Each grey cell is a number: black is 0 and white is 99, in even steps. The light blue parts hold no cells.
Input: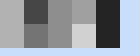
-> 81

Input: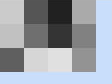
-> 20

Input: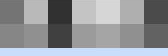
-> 56

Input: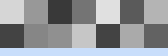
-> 66

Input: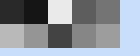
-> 52

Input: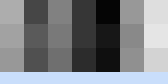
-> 53

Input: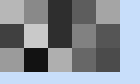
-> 50

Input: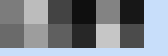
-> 77
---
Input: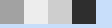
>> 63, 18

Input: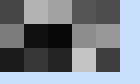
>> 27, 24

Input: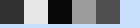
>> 19, 31

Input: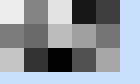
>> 92, 65

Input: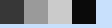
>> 21, 4

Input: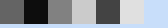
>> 39, 87

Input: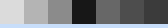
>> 85, 23
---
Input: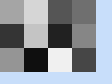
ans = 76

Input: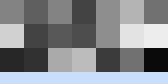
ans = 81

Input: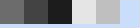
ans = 42

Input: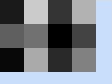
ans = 66

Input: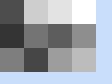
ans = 80

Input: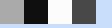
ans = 28

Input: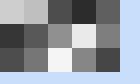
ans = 80

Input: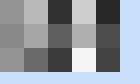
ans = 72

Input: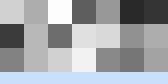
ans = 87
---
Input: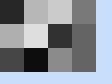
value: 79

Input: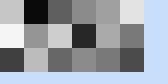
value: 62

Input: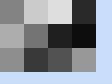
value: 86

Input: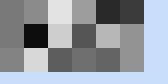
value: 16

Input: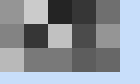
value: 21

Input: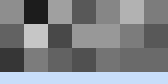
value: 69
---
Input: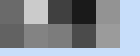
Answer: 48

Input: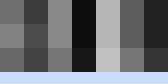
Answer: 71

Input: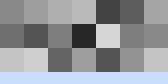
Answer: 83

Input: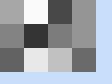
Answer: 20

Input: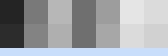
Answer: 65

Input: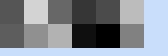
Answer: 6
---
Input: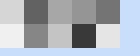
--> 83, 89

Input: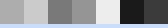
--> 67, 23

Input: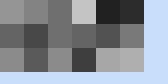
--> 58, 68

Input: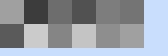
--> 62, 62

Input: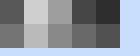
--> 34, 31

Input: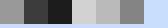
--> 59, 51

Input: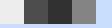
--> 92, 51

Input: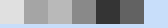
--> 87, 38

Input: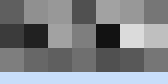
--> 37, 46
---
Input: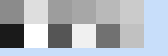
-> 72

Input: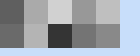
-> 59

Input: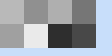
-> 68

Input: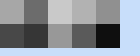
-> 69

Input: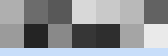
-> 72

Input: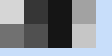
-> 8
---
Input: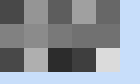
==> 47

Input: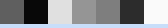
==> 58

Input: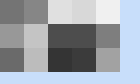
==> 30

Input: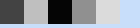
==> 2

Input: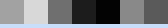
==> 11

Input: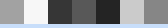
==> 34
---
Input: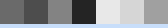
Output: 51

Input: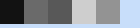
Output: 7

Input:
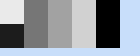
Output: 11

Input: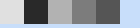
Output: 87

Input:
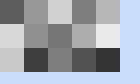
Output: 78

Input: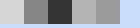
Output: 83

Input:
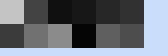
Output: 44
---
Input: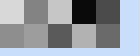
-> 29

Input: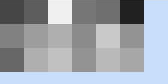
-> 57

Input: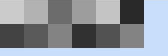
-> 16

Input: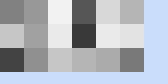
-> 88

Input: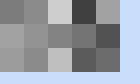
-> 32

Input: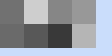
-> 59
